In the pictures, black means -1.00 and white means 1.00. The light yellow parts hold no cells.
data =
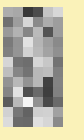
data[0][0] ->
0.36
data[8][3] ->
-0.17
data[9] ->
[-0.28, 0.45, 0.92, 0.14, -0.43, -0.17]
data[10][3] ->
0.62
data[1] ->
[-0.12, 0.23, 0.69, 0.08, 0.35, 0.23]
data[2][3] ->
0.46
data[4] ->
[0.00, 0.17, 0.65, 0.45, 0.28, 0.13]
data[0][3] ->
-0.40
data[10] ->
[0.64, -0.07, -0.22, 0.62, 0.64, 0.26]
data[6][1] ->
0.05
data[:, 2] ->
[-0.56, 0.69, 0.05, 0.77, 0.65, -0.14, -0.10, 0.15, -0.38, 0.92, -0.22, -0.18]
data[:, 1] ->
[0.32, 0.23, 0.40, 0.16, 0.17, -0.10, 0.05, 0.44, 0.77, 0.45, -0.07, -0.16]
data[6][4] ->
0.48
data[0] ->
[0.36, 0.32, -0.56, -0.40, 0.54, 0.69]
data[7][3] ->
0.44
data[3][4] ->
0.24

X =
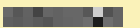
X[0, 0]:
-0.18
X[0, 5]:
-0.23
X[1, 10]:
-0.14
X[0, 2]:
-0.23
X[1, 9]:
-0.78
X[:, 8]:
[-0.32, -0.14]
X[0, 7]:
-0.19
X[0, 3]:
-0.47

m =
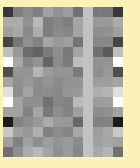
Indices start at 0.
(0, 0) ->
-0.56
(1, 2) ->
0.14
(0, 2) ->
0.09
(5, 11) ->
0.99
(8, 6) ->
0.18
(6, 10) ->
0.19
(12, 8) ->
0.52
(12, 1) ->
0.26
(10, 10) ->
0.13
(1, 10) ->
0.21
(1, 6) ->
-0.01
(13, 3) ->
0.12
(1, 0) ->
0.34
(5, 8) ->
0.52
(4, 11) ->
0.49
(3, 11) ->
-0.46
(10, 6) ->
0.02
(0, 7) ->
-0.11
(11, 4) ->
0.34
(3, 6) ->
0.25
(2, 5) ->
0.09
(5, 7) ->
0.49
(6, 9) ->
0.11
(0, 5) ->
0.14
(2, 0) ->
0.24
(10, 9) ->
0.10
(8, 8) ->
0.52
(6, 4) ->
0.21
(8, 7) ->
0.20
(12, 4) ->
0.00
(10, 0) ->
0.27
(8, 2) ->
0.28
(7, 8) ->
0.52
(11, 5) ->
0.19
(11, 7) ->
-0.18
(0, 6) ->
0.22

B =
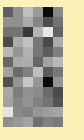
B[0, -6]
-0.26
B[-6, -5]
-0.16
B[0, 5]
0.07
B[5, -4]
0.35
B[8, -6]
0.32
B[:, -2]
[-0.91, -0.39, 0.82, -0.42, -0.27, 0.27, -0.29, -0.92, -0.17, -0.09, 0.23, 0.02]
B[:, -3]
[0.21, 0.04, 0.41, -0.06, -0.07, -0.20, 0.50, 0.18, 0.09, 0.01, 0.18, -0.11]
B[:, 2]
[0.50, 0.34, -0.56, 0.51, 0.40, 0.35, 0.01, 0.56, 0.14, 0.16, 0.03, 0.28]
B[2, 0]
-0.11
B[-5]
[-0.37, 0.15, 0.56, 0.18, -0.92, 0.16]
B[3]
[-0.41, 0.34, 0.51, -0.06, -0.42, 0.35]
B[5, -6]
-0.19
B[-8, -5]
0.16
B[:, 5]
[0.07, -0.10, -0.22, 0.35, 0.00, 0.44, -0.07, 0.16, -0.41, -0.35, 0.29, -0.04]
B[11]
[0.12, 0.19, 0.28, -0.11, 0.02, -0.04]

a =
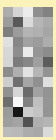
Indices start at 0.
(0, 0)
0.35
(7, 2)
0.30
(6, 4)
0.15
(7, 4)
0.75
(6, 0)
0.10
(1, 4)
0.34
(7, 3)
0.13
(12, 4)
0.71
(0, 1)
0.66
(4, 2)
0.84
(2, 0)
-0.01
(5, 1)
-0.03
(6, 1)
0.37
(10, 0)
0.21
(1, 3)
0.43
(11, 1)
0.29
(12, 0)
0.46
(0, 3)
0.12
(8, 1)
0.68

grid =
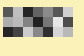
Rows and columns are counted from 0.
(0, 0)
-0.32
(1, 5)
0.80
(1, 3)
-0.74
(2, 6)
0.44

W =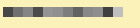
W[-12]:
-0.44
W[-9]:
-0.41
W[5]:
0.13
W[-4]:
0.07

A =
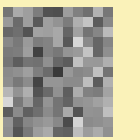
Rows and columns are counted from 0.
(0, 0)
-0.09
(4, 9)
-0.20
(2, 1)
-0.13
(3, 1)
-0.05
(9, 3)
-0.20
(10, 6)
0.33
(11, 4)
0.20
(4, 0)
-0.04
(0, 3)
-0.02
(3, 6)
-0.31
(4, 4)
0.02
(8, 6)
-0.26
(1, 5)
0.15
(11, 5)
0.07
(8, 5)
0.14
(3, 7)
0.69
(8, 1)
0.15
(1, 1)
-0.16
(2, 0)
-0.19
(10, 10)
0.50
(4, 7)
0.21
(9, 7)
0.14
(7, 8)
0.49
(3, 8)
0.08
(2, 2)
-0.35
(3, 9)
-0.20
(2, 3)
0.27
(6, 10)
-0.10
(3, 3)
-0.02
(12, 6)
-0.25
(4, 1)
-0.02
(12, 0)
0.13
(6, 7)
0.06
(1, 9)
-0.28
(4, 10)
0.12
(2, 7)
0.26

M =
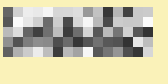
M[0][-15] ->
-0.21
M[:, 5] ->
[0.68, 0.61, 0.49, -0.39, -0.53]
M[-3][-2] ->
-0.32
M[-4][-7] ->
0.93
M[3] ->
[0.13, -0.35, -0.02, 0.11, 0.08, -0.39, -0.16, -0.58, -0.33, -0.11, -0.31, -0.35, -0.60, 0.80, 0.48]
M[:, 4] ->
[0.92, -0.16, -0.12, 0.08, 0.48]
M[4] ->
[-0.24, 0.38, 0.59, 0.85, 0.48, -0.53, 0.45, 0.28, 0.94, -0.31, -0.08, 0.17, -0.38, -0.58, 0.69]
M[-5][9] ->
0.52
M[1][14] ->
0.97
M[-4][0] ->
-0.32
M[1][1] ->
0.97
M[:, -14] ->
[0.63, 0.97, 0.73, -0.35, 0.38]
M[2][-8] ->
-0.14
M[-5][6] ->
0.69
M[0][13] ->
0.58

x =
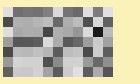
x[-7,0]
0.74
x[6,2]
0.57
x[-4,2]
-0.30
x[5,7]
0.64
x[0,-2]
-0.03
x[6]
[-0.25, 0.58, 0.57, 0.64, 0.28, -0.28, 0.59, 0.76, -0.27, 0.34, -0.33]
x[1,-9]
0.36
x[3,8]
0.23
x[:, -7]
[0.00, 0.48, -0.45, 0.72, 0.42, -0.37, 0.28]
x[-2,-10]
0.66
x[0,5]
0.70
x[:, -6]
[0.70, -0.18, 0.37, 0.34, -0.28, 0.09, -0.28]
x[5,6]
0.63
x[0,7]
-0.17
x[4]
[-0.42, 0.46, 0.44, 0.51, 0.42, -0.28, 0.48, 0.53, -0.42, 0.61, -0.27]
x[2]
[0.74, 0.32, 0.36, 0.35, -0.45, 0.37, 0.32, 0.18, 0.71, -0.80, 0.46]
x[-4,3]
-0.26
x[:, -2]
[-0.03, 0.69, -0.80, 0.59, 0.61, -0.18, 0.34]
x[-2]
[0.20, 0.66, 0.64, 0.64, -0.37, 0.09, 0.63, 0.64, 0.21, -0.18, 0.12]
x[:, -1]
[0.76, -0.24, 0.46, 0.26, -0.27, 0.12, -0.33]
